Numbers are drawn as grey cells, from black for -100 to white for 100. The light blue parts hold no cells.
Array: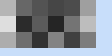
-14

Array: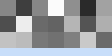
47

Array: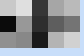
7

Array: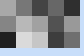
71

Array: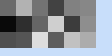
-33

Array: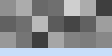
-8

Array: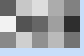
62

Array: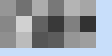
47
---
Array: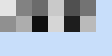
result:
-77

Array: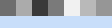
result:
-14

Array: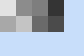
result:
-41

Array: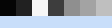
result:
-74

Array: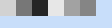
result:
-7

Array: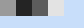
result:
-28
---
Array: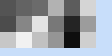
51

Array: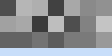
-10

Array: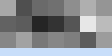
-6

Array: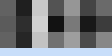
52

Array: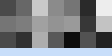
36

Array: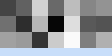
-59

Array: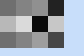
24

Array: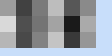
2
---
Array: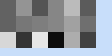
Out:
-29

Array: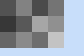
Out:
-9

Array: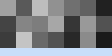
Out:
-74

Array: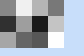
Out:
-6

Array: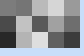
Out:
21

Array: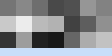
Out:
2

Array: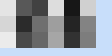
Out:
63

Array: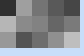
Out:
-45
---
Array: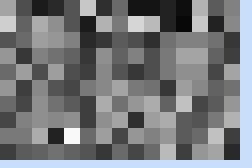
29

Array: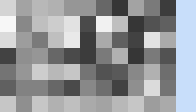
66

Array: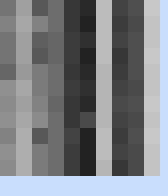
-9

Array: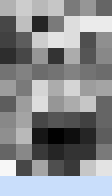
40

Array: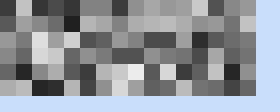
-53

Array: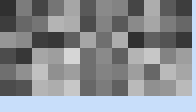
-62

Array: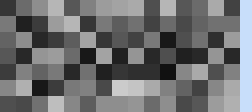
-58

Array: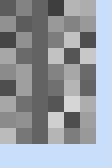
-28
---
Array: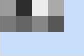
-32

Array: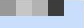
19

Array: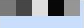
-45

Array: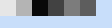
-48

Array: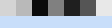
-76

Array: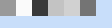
-9

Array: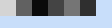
-63

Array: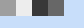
-19
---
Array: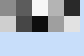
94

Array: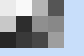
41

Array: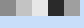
81

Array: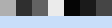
-23

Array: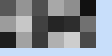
-37

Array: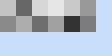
69
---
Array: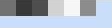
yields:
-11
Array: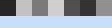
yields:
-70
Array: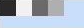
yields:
-67
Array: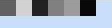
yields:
-24
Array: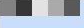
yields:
2
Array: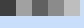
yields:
-51
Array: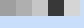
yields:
25
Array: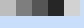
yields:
48
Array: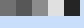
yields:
-11
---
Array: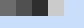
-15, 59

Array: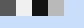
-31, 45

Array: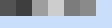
-35, 8

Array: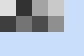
75, 12

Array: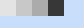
78, -57

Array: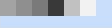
28, 90
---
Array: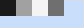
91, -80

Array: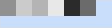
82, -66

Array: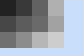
61, -73

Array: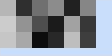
60, -90

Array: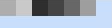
58, -64

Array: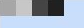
56, -75

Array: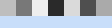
87, -67

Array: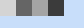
66, -54

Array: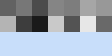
81, -80

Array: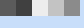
86, -50
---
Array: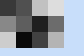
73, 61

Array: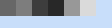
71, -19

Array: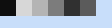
-29, -89

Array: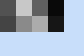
-93, -47

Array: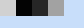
27, 64

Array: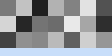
-36, -48

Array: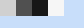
93, 63
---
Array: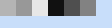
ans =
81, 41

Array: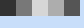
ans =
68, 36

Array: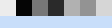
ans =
85, 68

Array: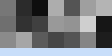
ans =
62, 41

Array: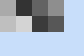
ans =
66, 50

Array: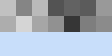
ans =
67, 51

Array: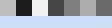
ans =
88, 48

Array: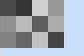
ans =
63, 52

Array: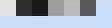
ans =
78, 46

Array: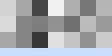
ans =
88, 76
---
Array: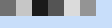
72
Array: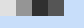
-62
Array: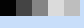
72
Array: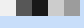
60
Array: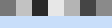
-46
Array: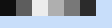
-6
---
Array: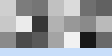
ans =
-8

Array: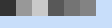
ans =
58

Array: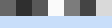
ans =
-31

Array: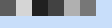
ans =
-75

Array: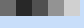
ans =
-37

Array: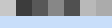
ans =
-31

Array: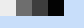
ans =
-52

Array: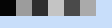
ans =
-64

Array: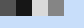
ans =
70

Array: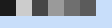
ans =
-45
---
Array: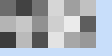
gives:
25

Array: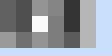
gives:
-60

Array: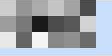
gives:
28

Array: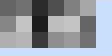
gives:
0

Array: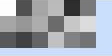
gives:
-65

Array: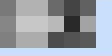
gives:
-47
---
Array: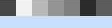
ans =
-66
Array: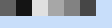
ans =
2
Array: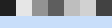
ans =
64
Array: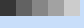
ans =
27
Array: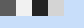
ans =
-72
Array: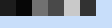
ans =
58
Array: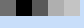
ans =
37
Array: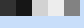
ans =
86
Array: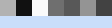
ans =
16
